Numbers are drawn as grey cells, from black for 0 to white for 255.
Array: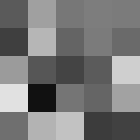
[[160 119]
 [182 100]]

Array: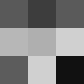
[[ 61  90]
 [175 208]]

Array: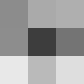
[[170 175]
 [ 61 116]]

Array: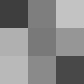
[[126 195]
 [121 150]]

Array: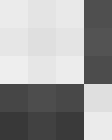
[[228 233]
 [223 228]]

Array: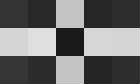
[[ 40 195]
 [223  26]]
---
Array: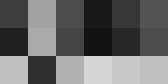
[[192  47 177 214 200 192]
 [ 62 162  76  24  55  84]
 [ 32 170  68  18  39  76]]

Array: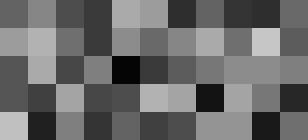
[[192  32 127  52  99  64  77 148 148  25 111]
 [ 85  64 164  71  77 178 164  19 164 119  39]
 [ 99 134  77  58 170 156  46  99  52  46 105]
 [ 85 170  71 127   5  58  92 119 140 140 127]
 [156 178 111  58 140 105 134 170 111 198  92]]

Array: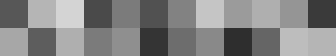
[[167  93 175 123 143  52 109 137  46 101 189 181]
 [ 87 181 212  74 123  81 130 197 155 175 149  58]]

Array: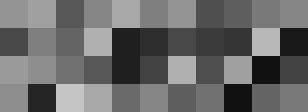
[[142  37 197 168 106 134  94 113  17 100 121]
 [ 72 127 100 176  31  45  72  59  53 184  24]
 [154 142 113  87  31  66 176  79 160  17  66]
 [148 160  87 134 168 127 148  79  94 121 134]]

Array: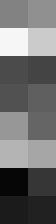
[[ 27  33]
 [  6  54]
 [ 75  68]
 [ 81  95]
 [151 101]
 [130 144]
 [180 166]
 [246 203]]

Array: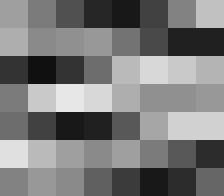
[[ 51  16  51 109 186 216 201 180]
 [109  65  24  32  88 166 209 209]
 [159 123  80  38  24  65 130 193]
 [174 138 144 152 115  73  32  32]
 [130 152 138  96  59  24  44 102]
 [224 186 159 138 159 123  88  44]
 [123 201 231 216 174 144 144 152]]

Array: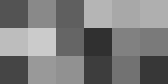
[[ 83 137  95 181 168 175]
 [ 69 153 145  61 114  55]
 [189 203 101  48 129 122]]

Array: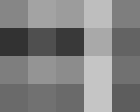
[[ 50  79  57 169  99]
 [106 113 106 197  93]
 [126 148 140 197 113]
 [134 163 156 190 126]]

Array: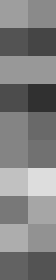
[[ 76  48]
 [ 83  69]
 [ 98  83]
 [132 105]
 [132 113]
 [158 138]
 [173 146]
 [152 152]
 [120 166]
 [193 221]]
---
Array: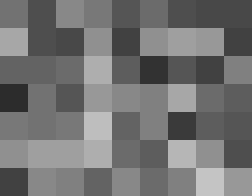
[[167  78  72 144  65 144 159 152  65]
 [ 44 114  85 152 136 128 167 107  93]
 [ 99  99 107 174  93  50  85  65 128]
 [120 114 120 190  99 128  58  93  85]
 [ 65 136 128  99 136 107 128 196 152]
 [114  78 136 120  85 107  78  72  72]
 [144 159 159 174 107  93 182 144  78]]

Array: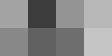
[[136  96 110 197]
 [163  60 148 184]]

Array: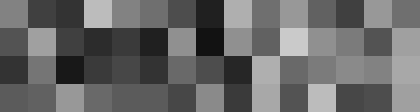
[[ 51 117  24  58  71  51 105  77  38 175 105 123 138 130 168]
 [130  64  51 188 130 111  77  32 175 111 152  97  64 152 111]
 [ 83 160  64  44  58  32 144  18 144  97 202 144 123  83 160]
 [ 91  97 152 105  91  91  71 138  58 168  83 188  71  77 160]]

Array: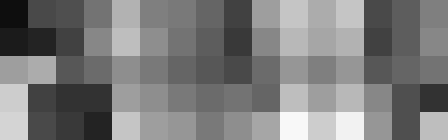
[[205  65  50  50 158 142 121 107 115 101 190 158 184 135  79  50]
 [212  73  57  35 197 158 150 121 142 166 248 205 242 150  79 190]
 [ 27  35  65 135 190 142 115  93  57 135 184 166 178  65  93 135]
 [ 14  73  79 115 178 127 121 101  65 158 197 172 197  73  93 127]
 [158 172  87 107 142 121 101  87  73 107 150 127 150  87 101 115]]

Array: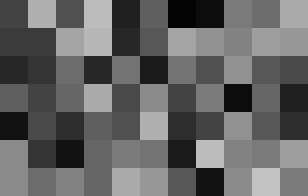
[[138  53  18 102 122 115  26 188 130 122 158]
 [ 18  73  45  95  80 176  45  67 145  87  45]
 [ 67 176  80 188  32  95   4  12 122 108 170]
 [ 95  67 102 170  73 138  67 122  12 102  32]
 [ 39  53 108  39 115  26 115  80 145  87  73]
 [138 108 130 102 170 151  87  18 138 194 122]
 [ 59  59 164 182  39  87 164 145 130 158 151]]

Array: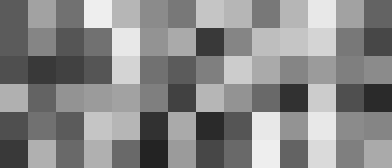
[[ 79  57  65  85 212 113  91 127 204 170 133 155 127 139]
 [ 91 133  85 113 232 147 170  57 133 190 197 212 120  71]
 [ 79 113  91 197 182  49 170  42  85 232 147 232 139 133]
 [ 57 176 105 176 105  35 155  71 105 238  99 218 127 170]
 [ 91 162 113 238 182 139 120 197 182 120 182 232 162  99]
 [176  99 147 155 162 127  65 182 147 105  49 204  79  42]]

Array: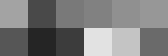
[[ 86  37  60 226 196 106]
 [163  73 121 129 144 151]]

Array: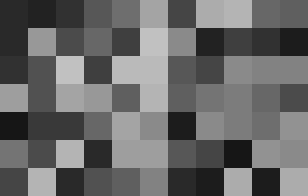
[[ 69 180  41  81  95 130  41  28 172  28 172]
 [ 41  34  49  87 110 164  69 172 180 103  95]
 [ 22  57  57 103 164 138  28 138 124 110 146]
 [ 41 152  75 103  63 193 138  34  63  49  28]
 [158  81 164 152  95 180  95 116 124 103  75]
 [116  75 180  41 158 158  87  69  22 146 138]
 [ 49  81 193  63 186 186  87  69 138 130 130]]
